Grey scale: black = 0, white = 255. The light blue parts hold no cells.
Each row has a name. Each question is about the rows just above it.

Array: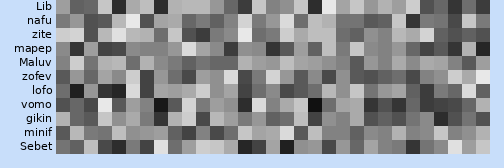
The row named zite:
[205 211  81 184 224 184 178 110 198  81  60 122 138 232 110 122 205 170
 190 190 110  97 144 130 184 170 211  97  81  97  81]
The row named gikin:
[178 103  89 198 144 170 122  53 178 205  73 184 158 122 151  97 110 190
  67 144 130 170  81  97  81 116 138  45  81 116  81]
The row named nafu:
[122 151  81  89 184 232  81 164 170 103 122  97 130 211 122 151 218 110
 190 178 116 116  89  97 198  53 122 116  73 198 122]

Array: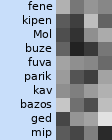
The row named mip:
[ 91  70 127  42]
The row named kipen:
[ 91  63 190  99]
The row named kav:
[143 127 155 177]
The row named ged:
[ 70 149 163 226]
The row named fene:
[177 119 149 135]

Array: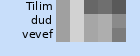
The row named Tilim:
[160 210 103 111  89]
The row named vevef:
[160 210 166 174 123]
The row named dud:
[160 210 166 174 138]

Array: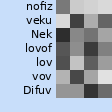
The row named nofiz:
[121 203 210 217]
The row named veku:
[217  65 173 100]
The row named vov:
[179  72 165 225]

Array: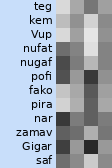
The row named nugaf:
[ 75 124 183 131]
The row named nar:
[ 57 124  96 124]
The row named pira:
[210 175  96 168]
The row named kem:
[189 145 210 138]
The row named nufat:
[110 131 223 131]

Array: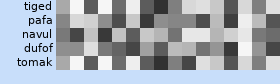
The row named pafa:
[134 216 208 142  77 200  57 142 134 134  77 187  63 238 187  85]
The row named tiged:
[169 246  92 246 108 238  92  49 127 216 223 200  85 216 127 223]
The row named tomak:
[169 246  92 246 108 238  92  49 127  70 223 200  85 216 127 223]
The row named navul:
[121  70 194  57 194  92 200 181 115 231 231 181 208 231 121 108]

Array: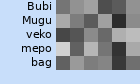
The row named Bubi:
[117 146 161  78  91 146]
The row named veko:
[ 71  85 139 105 175 188]
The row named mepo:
[209  97 182 117  51 169]

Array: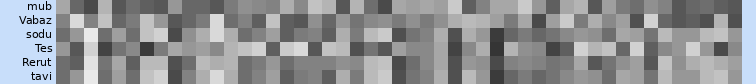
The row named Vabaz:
[130 217 130 194 103 123 194 151  87 103 123 217 110 130  95 194  95  87
 144 103 151 116 137 144 123 144 123 144 174 186 180 159 123 167  74 159
 202 123 174 137 159  80 209 103  87  95  80 180  80]

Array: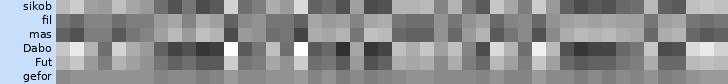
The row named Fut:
[179 198 154 126 179 160 146 118  98 111  90  90 204 118 126 166 146 204
 111 118  90 154  82  98 172 166 172 138 172 126 105 185 160 126 198 160
 105  90  98  98 118 126 172 105 105 185 191 185]
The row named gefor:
[138 146 146 146 146 146 146 132 138 138 126 132 154 138 138 146 146 154
 132 146 126 138 126 132 138 146 146 138 138 138 132 146 132 132 154 138
 138 126 138 126 138 132 146 126 132 146 154 154]
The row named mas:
[ 98  82 126 126  90 118 132 160 185 154 191 179  76 154 146 111 118  68
 172 166 179 118 191 185 105  98  98 146 105 154 179  90 118 138  82 138
 172 185 179 185 172 166 105 172 179 105  90  98]
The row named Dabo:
[198 233 179 111 210 172 154  98  68  82  55  62 253  90 118 191 111 253
  90 105  48 166  55  68 191 172 198 160 191 132  76 218 179 111 239 185
  82  55  68  68 105 118 198  76  82 218 233 210]

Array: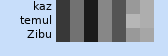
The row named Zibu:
[ 56 114  27 135  84 153 166]
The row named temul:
[ 56 114  27 135  84 182 174]

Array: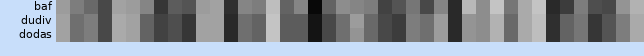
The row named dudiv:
[162 111 125  72 170 162  99  66  78  54 162 162  41 111  99 196  92  92
  20  72 111 156 105  72  60 125 111 156  41 148 141 178 105 170 190  47
  99 118  54  84 125 170]
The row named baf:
[156 125 105  72 162 156 133  54  92  84 156 162  47 133 125 190  99 133
   8  99 141 133 125  66  84 118  72 133  41 184 141 196 118 170 196  41
  60 125  78  72 148 178]
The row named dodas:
[162 111 125  72 170 162  99  66  78  54 162 162  41 111  99 196  92  92
  20  72 111 148 105  72  60 125 111 156  41 148 141 178 105 170 190  47
  99 118  54  84 125 170]

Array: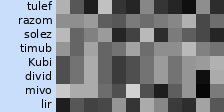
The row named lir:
[ 30  87  66  72 149  53 171 135  59  45 163  87]
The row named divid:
[ 79 115 171 101  59  79 115 155 115 149  15 171]
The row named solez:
[185 101 129 155  37  66 185  45 123  94  72  37]
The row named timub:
[149 101 163 101 115 163 109 142 142 185 129 115]

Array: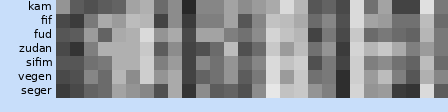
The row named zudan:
[ 73  52 127 176 176 176 200  92 140  67  80 107 188  80 107 200 155 188
 113 148  59 212 182 200 170 127 155 121]
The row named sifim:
[ 86  86 113 121 176 176 206 127 155  67 134 113 148 107 134 218 194 206
  80 121  67 206 127 140 113  99 188 107]
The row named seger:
[ 59  73  99 107 163 148 134  80 170  52 140  92  99  80 140 231 194 200
 148 127  46 212 148 155  59  52 218  92]
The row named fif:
[ 73  59 121 170 155 188 182  67 140  59 127 127 163  86 134 194 188 170
 107 134  80 218 163 155 113 113 188 107]

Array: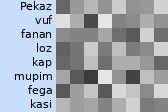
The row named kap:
[103 116 190 110 174 174 152 103]
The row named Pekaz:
[103 152 182 146 203 146 152 210]

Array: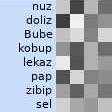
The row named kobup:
[146  88 176 110]
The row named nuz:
[199  68 183 110]
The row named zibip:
[160  96 168 118]
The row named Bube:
[191 219 131 213]

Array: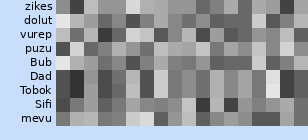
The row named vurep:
[189 112 182  59 104 211 195  88 135 182  75 157  88 104 149 135 189  96]
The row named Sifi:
[ 75 120 157  96 120 164 135 128 141 195  59 182  67 149 128 149 170 112]

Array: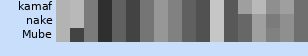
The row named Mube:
[179  67 123  47  96  67 117 151 129  96  81 198  88 103 159 129 143 111]
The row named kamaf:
[179 185 123  47  96  67 117 151 129  96  81 198  88 159 185 143 159 111]

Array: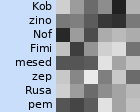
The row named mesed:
[ 85  85  92 226 164 194]
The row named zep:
[200 135 234 127 200 107]
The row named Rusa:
[207 156 107 141 164 186]

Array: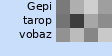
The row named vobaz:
[146 188 134 201]
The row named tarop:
[116  61 167 140]
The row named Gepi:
[122 175 207 159]

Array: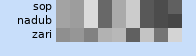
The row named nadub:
[163 157 219 104 170 204  88  76  70]
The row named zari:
[143 150 129 178 184  96 196 117 212]
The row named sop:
[163 157 219 104 170 204  88  76  96]

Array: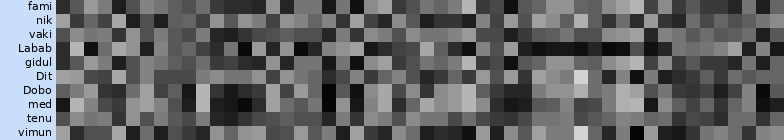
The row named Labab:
[ 44 181  16 109 167 146  30 131  88 101  66  44 117  10 153  38 146  10
  38 131 146 160  23  44  66  73 167  94  44  16 131  80 153  30  16  23
  23  16  38  10  16  80  16  38 117 109 117 131 160  30 131  23]
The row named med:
[ 23 181 131  73  58 146 160 131  80  30 181  30  23  10  44 160 109  88
 117   4 146  23 131 167  44 101 167 139 153 181 139  44  23  30  88  94
 131  66  73 124 175 181  23 139  94  66 101  52 101 131  16  30]
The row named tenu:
[ 80 139 117 124  52 146  80 124  88  73 124  38  30  52  73  80  94  80
  80  38 124  52 139 124  80 139 117 117  73 109  73  58  52  73 117 117
 124  73  88 101 131 124 101 109  52  73  66  44 109 109  52 101]
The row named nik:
[160  58 101  66 167  30  80  30  94 101  66 146  88 146 124  66 146 131
 101 131  52 160  66  38 139  88  30  52  52  30 131  66 153  80 160 139
  94 175  94  52 109  44 153  52  38 109  73 101  80  94 117 139]
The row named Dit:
[160 153  73  66 167  80 131  73  73  73 124 139 117 117 146  66 146 117
 101  44  73 131  58 101 131  80  38  58 101  58 153  80 153  52 160 139
 124 211 109  38 131  16 124  30  44  58  94  58 109  88 101 101]

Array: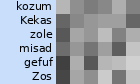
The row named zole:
[ 88 166 151 189 130 174]
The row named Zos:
[ 70 166 143 203 117 196]

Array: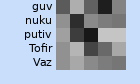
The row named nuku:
[145  45 138 124 118]
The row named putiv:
[160  61  23 197 197]
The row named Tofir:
[145 181  69 105 168]

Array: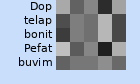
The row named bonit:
[ 60 126 112 183  72]
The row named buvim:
[ 98 119 119 142 105]
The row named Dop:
[169  98 134  44 162]
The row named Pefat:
[191  91 134  31 175]
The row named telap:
[ 78 126 112 183  72]

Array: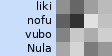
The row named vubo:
[131 200 173 207]
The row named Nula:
[167 213 123 152]
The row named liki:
[144 102 159 187]

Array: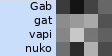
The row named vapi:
[134 200 118  96]
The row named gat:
[140 154 169  82]
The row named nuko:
[111  43 177  75]

